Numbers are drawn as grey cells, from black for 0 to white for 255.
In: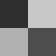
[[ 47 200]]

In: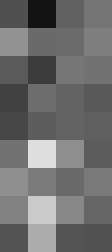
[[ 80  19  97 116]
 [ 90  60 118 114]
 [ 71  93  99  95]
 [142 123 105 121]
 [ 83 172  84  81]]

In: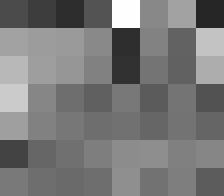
[[ 75  61  45  83 254 136 162  38]
 [184 158 150 129  49 116  97 173]
 [159 129 119 110 113 102 115 101]
 [121 110 106 110 143 114 126  92]]

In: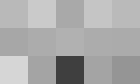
[[185 202 169 197 186]
 [214 164  63 164 149]]

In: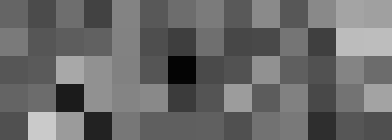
[[101  75 110  66 131  88 109 123  89 138  87 137 164 160]
 [ 86  90 168 145 129  85   4  74  82 145  95  81 132 108]
 [ 80 202 155  34 119  95  95  96  80 114 121  46  86  79]]

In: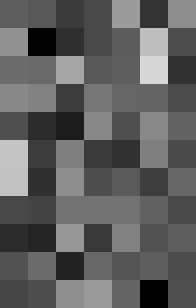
[[ 94  88  58  73 155  51 141]
 [108 105 166  88  94 215  50]
 [ 79  44  28 135  79 137  98]
 [194  48 142  78  90  62 101]
 [ 44  37 151  56 129  81  95]
 [ 70  78 143 154 100   1  80]]

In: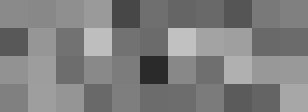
[[138 136 143 154  71 111 101 105  85 121 128]
 [146 157 109 137 124  42 136 111 176 152 153]]

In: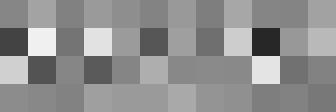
[[134 163 129 154 142 131 153 126 167 133 132 162]
 [208  83 134  90 133 174 136 138 137 228 113 130]]

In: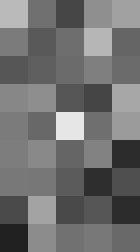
[[186 112  70 143 161]
 [ 86  95 107 127 107]
 [123 104 230 111 155]
 [120 119  91  46  79]
 [ 33 140 113 120 105]]
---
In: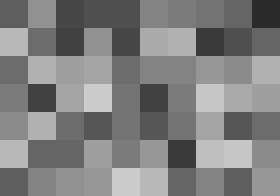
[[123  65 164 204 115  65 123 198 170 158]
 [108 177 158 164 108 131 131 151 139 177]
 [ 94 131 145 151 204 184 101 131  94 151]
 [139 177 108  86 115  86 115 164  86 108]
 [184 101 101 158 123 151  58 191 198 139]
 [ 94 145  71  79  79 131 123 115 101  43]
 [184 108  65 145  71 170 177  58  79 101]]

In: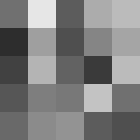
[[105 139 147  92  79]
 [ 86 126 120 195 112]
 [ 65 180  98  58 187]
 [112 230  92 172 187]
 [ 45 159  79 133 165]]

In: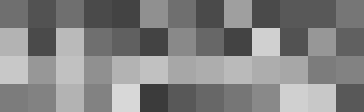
[[200 151 193 144 179 193 167 173 186 173 167 124 130]
 [179  74 186 111  96  67 137 103  67 208  82 151  96]
 [124 130 179 130 216  59  88 103 118 137 208 200  88]
 [111  82 111  74  67 144 111  74 159  74  88  88 118]]

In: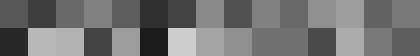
[[ 39 184 178  67 157  27 205 164 144 113 113  74 171 121  93]
 [ 87  61 105 129  93  47  67 136  81 129 105 144 157  99 121]]

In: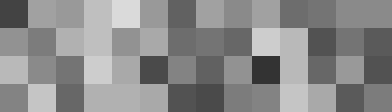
[[146 124 177 191 146 169 109 116 103 205 185  82 116  90]
 [ 67 161 153 191 218 153  97 161 138 161 109 116 138 138]
 [185 138 116 205 169  74 131  97 146  51 185 103 153  82]
 [131 197 103 177 177 169  82  74 124 131 197 169  90 124]]

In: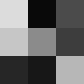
[[ 38  23 183]
 [220   9  75]
 [198 139  61]]

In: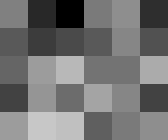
[[156 199 192  95 122 142]
 [101 156 184 115 115 171]
 [ 66 149 108 164 134  66]
 [ 89  60  74  89 134  81]
 [128  40   0 122 142  46]]
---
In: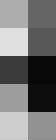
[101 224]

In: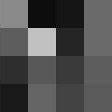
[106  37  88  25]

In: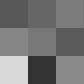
[124 120 217]

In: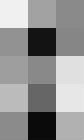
[138  19 158]

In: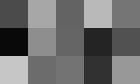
[117  36 115]

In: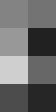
[115 152]

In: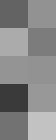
[146 171]

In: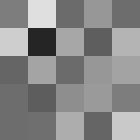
[109  94 107  93 109]
